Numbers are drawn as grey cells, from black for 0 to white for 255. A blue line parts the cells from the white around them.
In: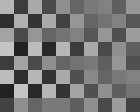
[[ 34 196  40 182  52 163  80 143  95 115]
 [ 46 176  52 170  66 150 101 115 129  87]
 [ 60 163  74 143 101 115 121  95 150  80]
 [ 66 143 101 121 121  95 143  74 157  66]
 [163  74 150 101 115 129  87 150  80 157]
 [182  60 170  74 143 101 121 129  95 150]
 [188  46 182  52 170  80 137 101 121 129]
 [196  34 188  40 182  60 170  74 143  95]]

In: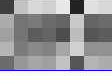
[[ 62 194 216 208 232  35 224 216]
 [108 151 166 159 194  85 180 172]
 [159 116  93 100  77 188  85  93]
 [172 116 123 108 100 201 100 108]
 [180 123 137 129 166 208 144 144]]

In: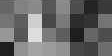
[[ 30 145 164 157 145  71  65 110]
 [102 130 138  86 138  78  36  57]
 [116  94 206  71 122  44  51 116]
 [151  86 221 122  94  30 102  78]]

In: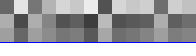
[[103 228 118 180 214 200 236  82 214 200 207 110 207 193]
 [159 103 159 140 118 125  89 167 110 118 132 159 125 132]
 [174  74 174 132  82  95  61 187  82  89  95 174  95 110]]

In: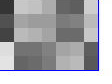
[[ 53 199 193 172 101  94 206]
 [ 67 186 178 164 107 107 199]
 [ 81 164 156 156 123 129 186]
 [221 115 115 129 164 172  94]
 [227 101 107 123 178 186  88]]

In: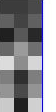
[[ 32  88  40]
 [ 60  60  73]
 [ 96  67  96]
 [103 155 111]
 [126  47 126]
 [148  73 148]
 [202  32 208]
 [220 141 214]]

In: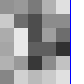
[[134 209 186 202 224]
 [146 153 122 178 224]
 [166 232  95  95  49]
 [172 232  77 159 109]
 [178 153  56 140 194]
 [202 109  77 140 140]]

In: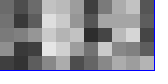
[[ 63  51  93 136 172  77 101 136 172 157 180]
 [107  77 107 194 186 157  63 122 172 194  85]
 [114  57  93 222 202 150  85 165 165 165  93]
 [122 128 150 202 180 194  45  69 186 214  69]
 [143  57  63 229 208 157 114 202 136 128  93]]
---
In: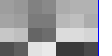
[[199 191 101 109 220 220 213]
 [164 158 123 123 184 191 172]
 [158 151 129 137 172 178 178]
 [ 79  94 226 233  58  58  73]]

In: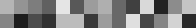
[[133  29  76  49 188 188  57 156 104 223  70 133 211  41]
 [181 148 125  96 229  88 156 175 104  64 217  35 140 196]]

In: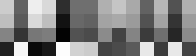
[[ 32 246  10  24 253 210 204  67  75  90 232  59 232  67]
 [132  52 119 125   3  82  75 139  67 132  59 111  38 139]
 [190  90 217 190  18 104  98 163 169 155  82 163  52 155]
 [204  98 238 217  46 111 111 176 197 169  98 183  82 176]]

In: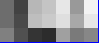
[[128  80  52  44 160 122 135]
 [109  66 183 196 231 153 243]
 [109  73 190 202 223 168 231]]

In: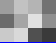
[[202 217  80  58]
 [157 194 180 114]
 [107 165 225 143]]

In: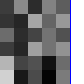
[[ 60 138  44 130  93]
 [108  44  68 115  81]
 [209  24  75   4 123]
 [181  68  81  17 108]
 [ 60  38 160 115 146]
 [ 52  38 166 101 152]]

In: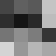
[[ 46  21  40 188]
 [ 69  96  89 196]
 [117 143 124  53]
 [212 151 182 167]]

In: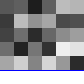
[[ 87  95  29  95 188 181]
 [ 66 110  43 103 140 158]
 [110  35 118  50 238 226]
 [166 207 132 213 152  43]
 [ 58 188 146 166  74  80]]
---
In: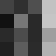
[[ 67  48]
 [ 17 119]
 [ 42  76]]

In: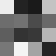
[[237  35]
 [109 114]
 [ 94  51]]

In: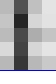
[[186  81]
 [197  37]
 [187  73]]

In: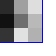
[[ 42 160]
 [ 17 110]
 [ 52 225]]

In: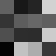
[[97 24]
 [52 93]
 [79 45]]

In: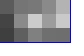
[[ 91 117]
 [ 68 138]
 [ 63  95]]
